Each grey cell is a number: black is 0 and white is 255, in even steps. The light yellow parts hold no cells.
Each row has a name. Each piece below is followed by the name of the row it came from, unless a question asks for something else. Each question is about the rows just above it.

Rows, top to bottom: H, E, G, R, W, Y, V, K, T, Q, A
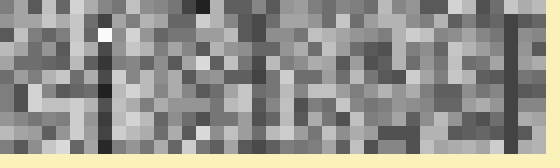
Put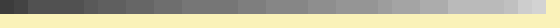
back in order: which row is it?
T
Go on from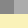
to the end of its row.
[134  89 110 164 198 110 118 186 134 192 192 157 126 149 179 149 172 126
  95  95 142 118 134  67  89  95]
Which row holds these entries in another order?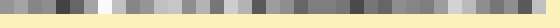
G
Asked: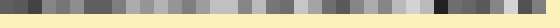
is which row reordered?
V
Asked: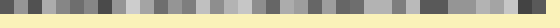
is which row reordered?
R
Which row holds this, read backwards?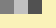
T
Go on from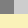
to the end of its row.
[149  60 186 211 186 102 142 110  81 118 118 157  81 102 186  89 172 118
  81 192 126 134 164  95 142 186 149  95  81 110  67 172 164]

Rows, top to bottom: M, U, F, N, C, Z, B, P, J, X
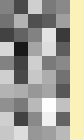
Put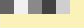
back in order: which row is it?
J
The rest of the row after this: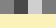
[137]
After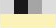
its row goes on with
[93]
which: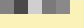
M

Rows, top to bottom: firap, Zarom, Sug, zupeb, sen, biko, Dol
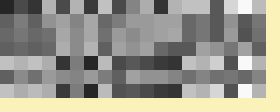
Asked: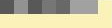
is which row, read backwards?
Zarom
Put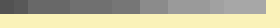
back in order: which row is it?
Sug
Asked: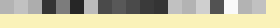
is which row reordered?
sen
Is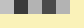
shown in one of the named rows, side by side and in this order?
no
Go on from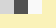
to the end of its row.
[179]

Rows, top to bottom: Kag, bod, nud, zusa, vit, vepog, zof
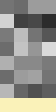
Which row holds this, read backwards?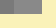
vit
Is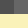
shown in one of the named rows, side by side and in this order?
no
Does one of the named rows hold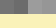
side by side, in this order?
no
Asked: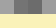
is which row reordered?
vepog
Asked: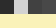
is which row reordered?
bod
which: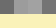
vepog
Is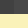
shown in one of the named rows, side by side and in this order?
yes

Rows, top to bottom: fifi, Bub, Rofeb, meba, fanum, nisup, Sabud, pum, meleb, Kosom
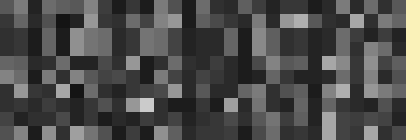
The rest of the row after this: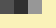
[203  48  28  28  55  28 159  42 116  48  35 101  35 101  55  42  35  81
  42]
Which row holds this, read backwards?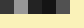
Bub
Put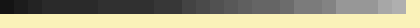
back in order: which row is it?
Sabud
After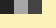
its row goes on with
[61 74 67 35]

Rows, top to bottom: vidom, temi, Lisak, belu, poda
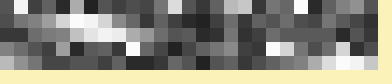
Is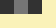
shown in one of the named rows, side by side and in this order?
yes
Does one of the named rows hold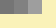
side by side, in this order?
yes
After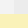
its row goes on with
[172 151 109  84  90  42  50 117  50  64 109  90  90  90  90  42  84  56]
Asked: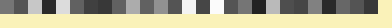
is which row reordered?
poda
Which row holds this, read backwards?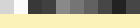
belu
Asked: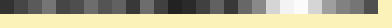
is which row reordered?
temi
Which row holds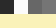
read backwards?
vidom

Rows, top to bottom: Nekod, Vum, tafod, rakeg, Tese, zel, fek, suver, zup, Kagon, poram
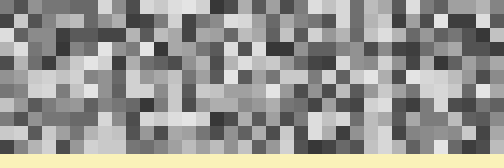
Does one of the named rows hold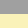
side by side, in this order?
yes
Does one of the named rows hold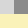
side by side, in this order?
yes
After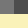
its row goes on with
[146  97 174  77 201  77 221 174  62 146 188 215  69 132 139 146 139 201
  69 168]
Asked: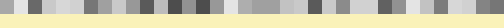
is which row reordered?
fek

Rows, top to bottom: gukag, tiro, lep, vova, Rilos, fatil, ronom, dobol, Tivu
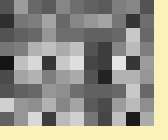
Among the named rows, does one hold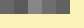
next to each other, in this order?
yes
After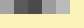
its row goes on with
[142]

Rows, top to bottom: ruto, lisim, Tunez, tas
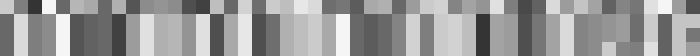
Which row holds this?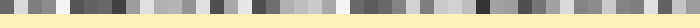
tas
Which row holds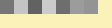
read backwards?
Tunez
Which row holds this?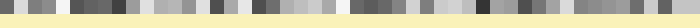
lisim
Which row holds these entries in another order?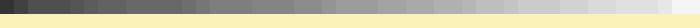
tas
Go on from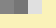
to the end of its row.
[245 156  79]
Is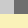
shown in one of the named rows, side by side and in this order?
no
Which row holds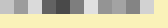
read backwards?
ruto

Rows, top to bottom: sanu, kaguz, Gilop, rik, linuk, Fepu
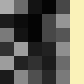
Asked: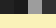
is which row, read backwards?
rik
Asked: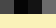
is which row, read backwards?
sanu
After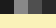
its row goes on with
[122]
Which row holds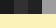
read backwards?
linuk
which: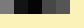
Gilop
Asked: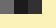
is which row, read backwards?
linuk

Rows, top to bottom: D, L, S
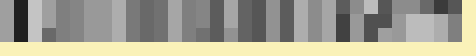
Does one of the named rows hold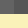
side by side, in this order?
yes
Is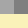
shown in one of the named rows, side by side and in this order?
yes

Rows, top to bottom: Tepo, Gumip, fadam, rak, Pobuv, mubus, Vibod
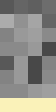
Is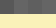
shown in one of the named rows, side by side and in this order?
no
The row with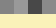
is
mubus
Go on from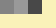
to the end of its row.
[138]
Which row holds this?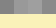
fadam
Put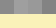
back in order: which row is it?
fadam
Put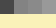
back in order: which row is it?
mubus
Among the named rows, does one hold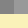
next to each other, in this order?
yes

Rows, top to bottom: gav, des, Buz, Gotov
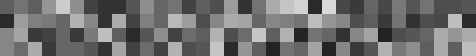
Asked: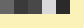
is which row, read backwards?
gav
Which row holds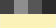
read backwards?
Buz
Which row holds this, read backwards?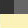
Buz
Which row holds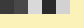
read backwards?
gav
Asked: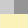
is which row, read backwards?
gav
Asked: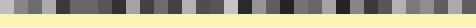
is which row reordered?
Gotov
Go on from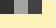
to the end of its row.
[108  66 178  78  86 197  42 149  94  35 115 102 164  35 134  58  86 178
 121 142  94 171  94 190]

